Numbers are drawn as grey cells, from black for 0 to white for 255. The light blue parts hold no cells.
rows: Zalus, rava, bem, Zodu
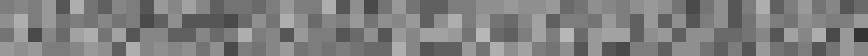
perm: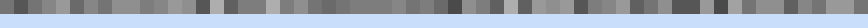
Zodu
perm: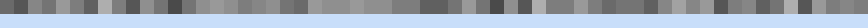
Zalus
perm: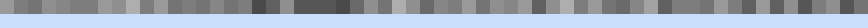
rava

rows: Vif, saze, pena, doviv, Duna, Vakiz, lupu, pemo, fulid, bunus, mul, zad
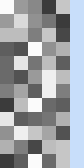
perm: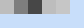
pena
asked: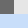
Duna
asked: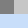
pena
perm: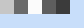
zad
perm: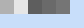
fulid

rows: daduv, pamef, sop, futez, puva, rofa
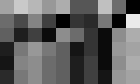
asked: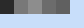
rofa
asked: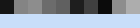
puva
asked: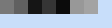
futez
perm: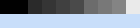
pamef
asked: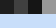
rofa

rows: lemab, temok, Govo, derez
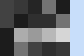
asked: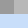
Govo
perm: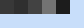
derez
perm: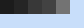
lemab
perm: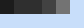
temok
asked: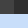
derez
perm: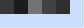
derez

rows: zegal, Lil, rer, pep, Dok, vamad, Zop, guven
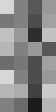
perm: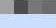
Dok
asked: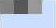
zegal
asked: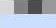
vamad
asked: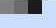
guven

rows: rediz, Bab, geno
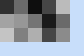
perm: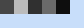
rediz
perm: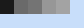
Bab
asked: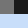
Bab
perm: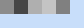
geno
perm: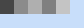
geno

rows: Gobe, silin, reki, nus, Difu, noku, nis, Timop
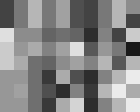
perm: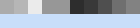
noku
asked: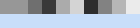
Timop
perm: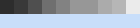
noku

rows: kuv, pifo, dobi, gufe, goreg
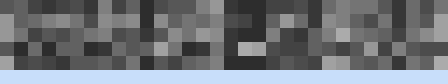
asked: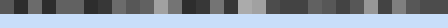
gufe
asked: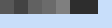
goreg
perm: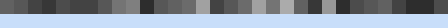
goreg
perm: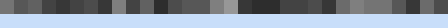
kuv

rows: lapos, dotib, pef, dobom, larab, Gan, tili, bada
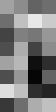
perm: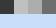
bada
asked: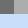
bada

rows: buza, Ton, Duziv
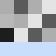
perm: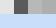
Ton
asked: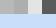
Ton
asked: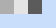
Ton
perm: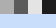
Duziv
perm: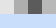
Ton
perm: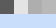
Ton

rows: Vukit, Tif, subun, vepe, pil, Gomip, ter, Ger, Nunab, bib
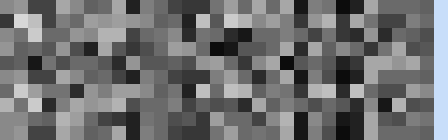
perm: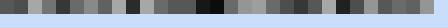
vepe
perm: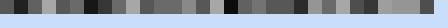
pil
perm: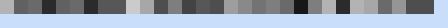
Ger

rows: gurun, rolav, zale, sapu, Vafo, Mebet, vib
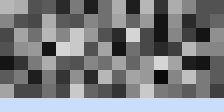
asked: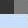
Vafo
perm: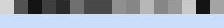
zale
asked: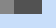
gurun
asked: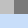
Mebet

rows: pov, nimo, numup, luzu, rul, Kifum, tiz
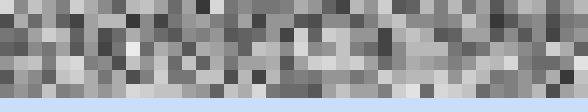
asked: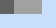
numup
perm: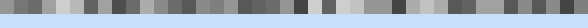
numup
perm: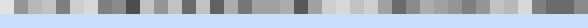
rul

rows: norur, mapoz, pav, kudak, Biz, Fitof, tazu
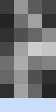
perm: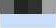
tazu
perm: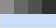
pav
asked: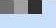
mapoz
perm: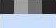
mapoz

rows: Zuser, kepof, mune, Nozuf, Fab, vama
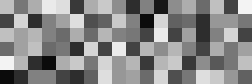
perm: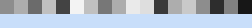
Zuser
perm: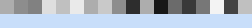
Zuser
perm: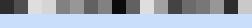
vama
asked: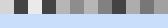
Nozuf
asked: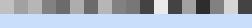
mune
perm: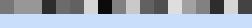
kepof

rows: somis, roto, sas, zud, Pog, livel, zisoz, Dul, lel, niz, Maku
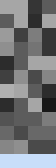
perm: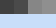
livel
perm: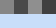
livel
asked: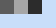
roto
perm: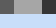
somis
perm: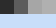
zisoz

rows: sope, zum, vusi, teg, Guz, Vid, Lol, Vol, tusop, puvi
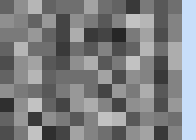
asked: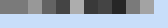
vusi
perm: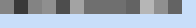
Vid
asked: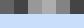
Vol
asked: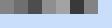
puvi
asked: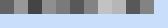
zum

